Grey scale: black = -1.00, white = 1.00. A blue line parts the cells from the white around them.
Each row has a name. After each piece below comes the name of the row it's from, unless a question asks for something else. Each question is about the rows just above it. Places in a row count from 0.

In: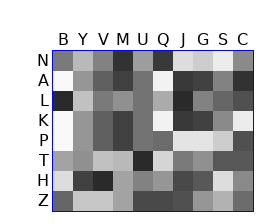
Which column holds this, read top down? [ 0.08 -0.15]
C
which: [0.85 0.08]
N
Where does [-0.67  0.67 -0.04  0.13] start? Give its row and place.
T, 4
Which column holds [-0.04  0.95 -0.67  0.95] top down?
B

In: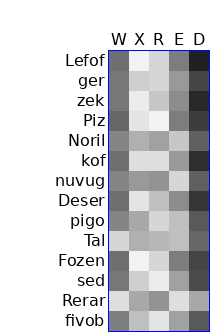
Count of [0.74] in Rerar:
2
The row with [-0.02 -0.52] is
Piz
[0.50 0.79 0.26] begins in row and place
fivob, 1
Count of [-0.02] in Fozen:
1

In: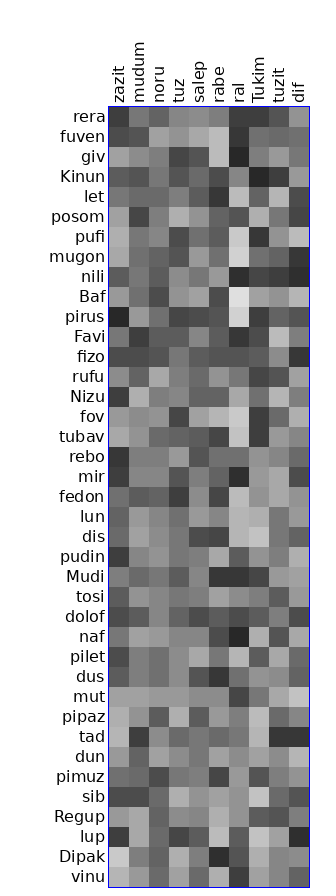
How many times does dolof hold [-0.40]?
4
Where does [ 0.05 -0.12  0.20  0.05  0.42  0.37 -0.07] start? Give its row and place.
lun, 2

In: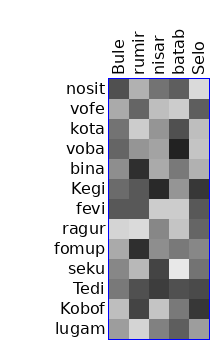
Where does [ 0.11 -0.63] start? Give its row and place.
bina, 0
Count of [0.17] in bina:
0
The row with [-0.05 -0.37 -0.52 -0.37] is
Tedi
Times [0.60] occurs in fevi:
2
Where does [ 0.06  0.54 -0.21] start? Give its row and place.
ragur, 2
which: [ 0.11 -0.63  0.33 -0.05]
bina
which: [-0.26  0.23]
lugam

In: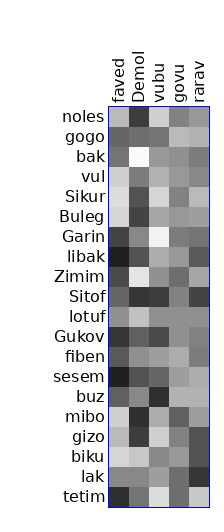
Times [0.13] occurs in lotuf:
4
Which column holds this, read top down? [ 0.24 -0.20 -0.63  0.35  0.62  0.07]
vubu
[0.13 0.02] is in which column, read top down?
rarav
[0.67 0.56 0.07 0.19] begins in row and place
biku, 0
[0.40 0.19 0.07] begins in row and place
vul, 2
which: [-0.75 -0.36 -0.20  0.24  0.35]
sesem

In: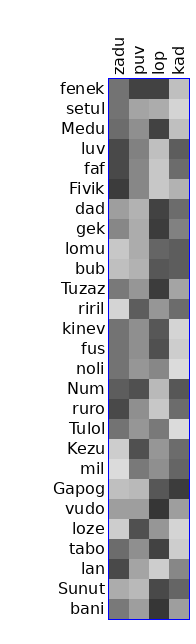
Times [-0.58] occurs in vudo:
1
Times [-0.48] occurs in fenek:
2
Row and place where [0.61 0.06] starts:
lan, 2

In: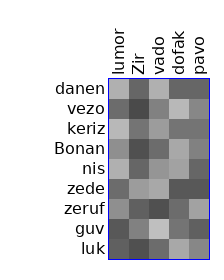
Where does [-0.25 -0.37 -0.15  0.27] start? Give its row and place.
zeruf, 1
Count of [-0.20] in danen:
3
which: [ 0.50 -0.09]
guv

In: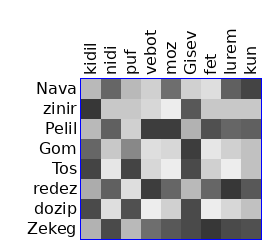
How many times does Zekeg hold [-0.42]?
3
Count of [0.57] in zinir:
5
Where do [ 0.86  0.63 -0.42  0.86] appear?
dozip
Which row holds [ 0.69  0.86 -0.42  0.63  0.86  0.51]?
Tos
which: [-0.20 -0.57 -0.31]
redez
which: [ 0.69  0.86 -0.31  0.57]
zinir
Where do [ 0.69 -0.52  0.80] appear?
Gom

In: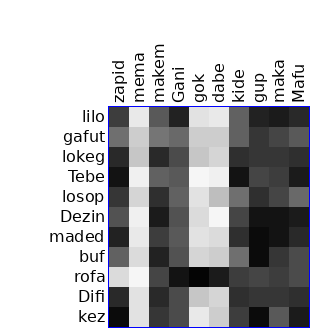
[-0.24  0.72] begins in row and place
buf, 0
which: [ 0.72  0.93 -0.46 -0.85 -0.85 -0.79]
Dezin

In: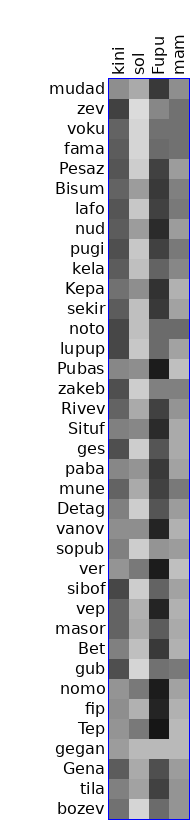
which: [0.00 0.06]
Situf
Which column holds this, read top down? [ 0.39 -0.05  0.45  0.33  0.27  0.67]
sol
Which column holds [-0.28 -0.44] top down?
kini
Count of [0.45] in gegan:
3
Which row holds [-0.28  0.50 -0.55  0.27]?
sekir
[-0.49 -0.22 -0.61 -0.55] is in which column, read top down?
Fupu
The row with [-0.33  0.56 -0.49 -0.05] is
lafo

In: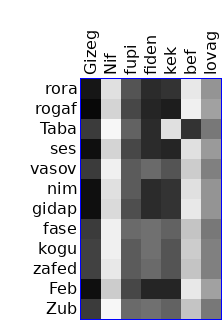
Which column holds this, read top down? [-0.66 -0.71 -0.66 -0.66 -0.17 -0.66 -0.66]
fiden
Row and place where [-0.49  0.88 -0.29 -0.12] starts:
kogu, 0
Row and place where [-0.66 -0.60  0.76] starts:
nim, 3
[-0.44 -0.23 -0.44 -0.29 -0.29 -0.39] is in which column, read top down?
fupi
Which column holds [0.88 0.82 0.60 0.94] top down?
Nif

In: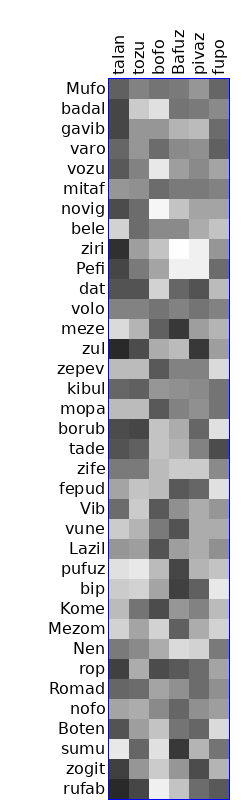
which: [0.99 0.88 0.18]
ziri
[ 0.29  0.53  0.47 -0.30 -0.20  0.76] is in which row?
fepud
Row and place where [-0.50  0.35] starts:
rop, 0

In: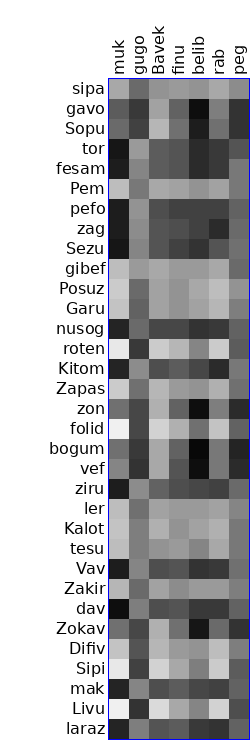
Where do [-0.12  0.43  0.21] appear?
Zapas
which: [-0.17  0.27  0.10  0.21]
Zakir
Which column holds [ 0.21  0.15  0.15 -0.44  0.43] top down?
finu
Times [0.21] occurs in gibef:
3

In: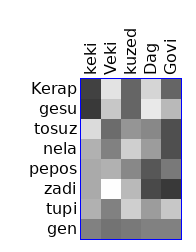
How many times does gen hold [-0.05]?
1
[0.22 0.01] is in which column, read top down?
Dag
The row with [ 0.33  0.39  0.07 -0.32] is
pepos

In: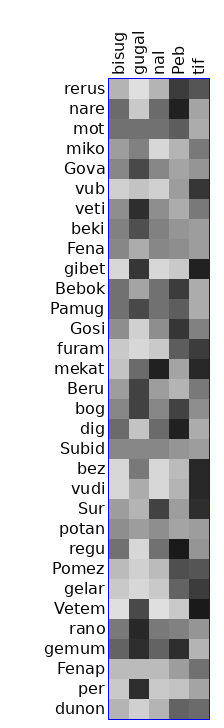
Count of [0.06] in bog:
2
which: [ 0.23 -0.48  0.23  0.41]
Beru
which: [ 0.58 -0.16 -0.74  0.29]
nare
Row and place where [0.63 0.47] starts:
Pomez, 1
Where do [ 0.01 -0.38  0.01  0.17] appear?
beki

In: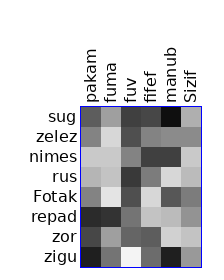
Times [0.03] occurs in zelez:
2
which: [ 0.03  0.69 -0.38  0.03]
zelez
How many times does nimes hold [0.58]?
3
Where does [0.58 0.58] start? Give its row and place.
nimes, 0
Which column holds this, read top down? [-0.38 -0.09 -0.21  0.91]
fuv

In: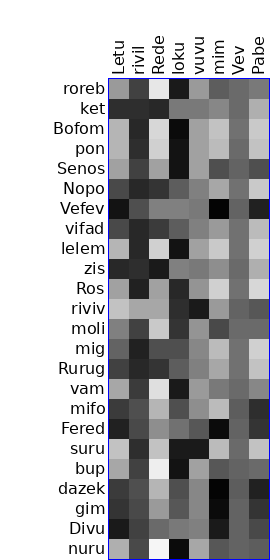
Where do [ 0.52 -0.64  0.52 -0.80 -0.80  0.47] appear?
suru
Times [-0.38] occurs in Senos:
2
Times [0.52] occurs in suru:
3
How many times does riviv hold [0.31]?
2
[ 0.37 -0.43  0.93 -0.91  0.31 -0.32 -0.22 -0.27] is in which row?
nuru

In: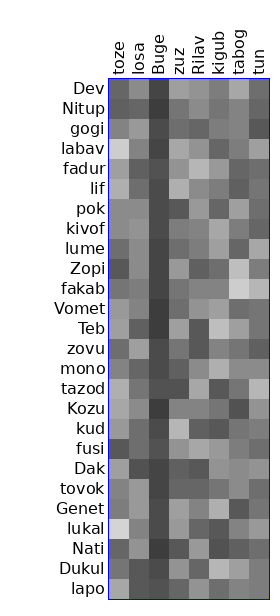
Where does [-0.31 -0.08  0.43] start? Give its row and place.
tazod, 5
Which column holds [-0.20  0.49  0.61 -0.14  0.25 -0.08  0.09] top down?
tabog
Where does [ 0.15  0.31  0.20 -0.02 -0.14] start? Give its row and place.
fusi, 3
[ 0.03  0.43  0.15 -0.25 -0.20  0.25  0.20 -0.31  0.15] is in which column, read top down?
zuz
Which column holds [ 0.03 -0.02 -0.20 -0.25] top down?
tabog

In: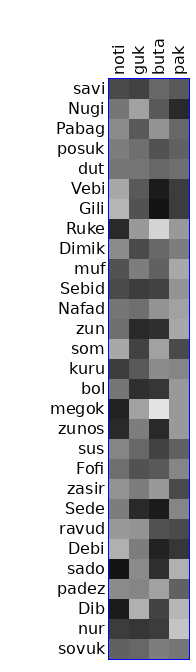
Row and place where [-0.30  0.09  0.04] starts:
kuru, 1
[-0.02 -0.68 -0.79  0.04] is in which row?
Sede
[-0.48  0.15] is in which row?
Sebid

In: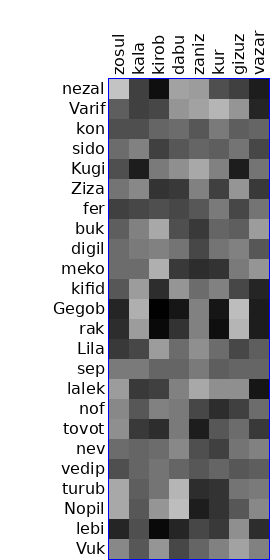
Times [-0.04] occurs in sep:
3
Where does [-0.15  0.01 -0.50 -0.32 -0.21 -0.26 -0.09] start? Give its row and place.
sido, 0
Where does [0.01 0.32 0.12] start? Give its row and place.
lalek, 3
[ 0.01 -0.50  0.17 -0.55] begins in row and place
Ziza, 4
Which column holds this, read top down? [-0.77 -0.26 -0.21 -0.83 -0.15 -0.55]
vazar
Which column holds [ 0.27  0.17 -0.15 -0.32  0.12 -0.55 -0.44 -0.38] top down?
dabu
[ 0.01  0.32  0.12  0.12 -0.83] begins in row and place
lalek, 3

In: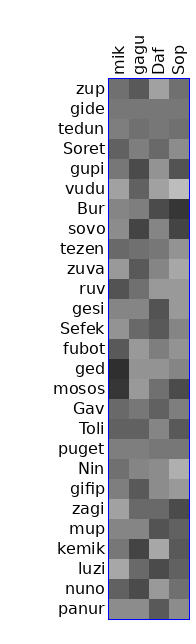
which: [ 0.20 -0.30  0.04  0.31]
zuva
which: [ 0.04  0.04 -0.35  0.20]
gesi
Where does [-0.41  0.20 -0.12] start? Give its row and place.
nuno, 1
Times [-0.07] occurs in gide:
4
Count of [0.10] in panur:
3

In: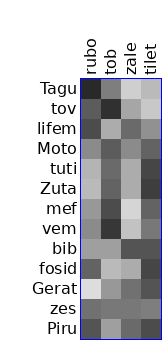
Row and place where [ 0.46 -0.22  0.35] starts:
Zuta, 0
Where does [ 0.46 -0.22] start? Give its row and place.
Zuta, 0
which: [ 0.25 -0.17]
Piru
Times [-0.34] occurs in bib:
2

